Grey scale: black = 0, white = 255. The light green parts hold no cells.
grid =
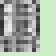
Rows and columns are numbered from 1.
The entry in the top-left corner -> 192
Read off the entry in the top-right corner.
177
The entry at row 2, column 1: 50
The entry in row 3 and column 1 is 79
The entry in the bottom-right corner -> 205
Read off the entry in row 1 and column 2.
104
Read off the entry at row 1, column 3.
119
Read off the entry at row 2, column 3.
221
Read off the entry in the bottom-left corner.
192

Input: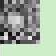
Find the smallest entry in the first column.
13
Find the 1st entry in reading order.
42
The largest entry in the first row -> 190
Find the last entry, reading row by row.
177
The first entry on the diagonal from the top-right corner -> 110
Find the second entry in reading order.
165
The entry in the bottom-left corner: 28
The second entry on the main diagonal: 110
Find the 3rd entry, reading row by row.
58
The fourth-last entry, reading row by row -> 86
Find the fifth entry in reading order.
98
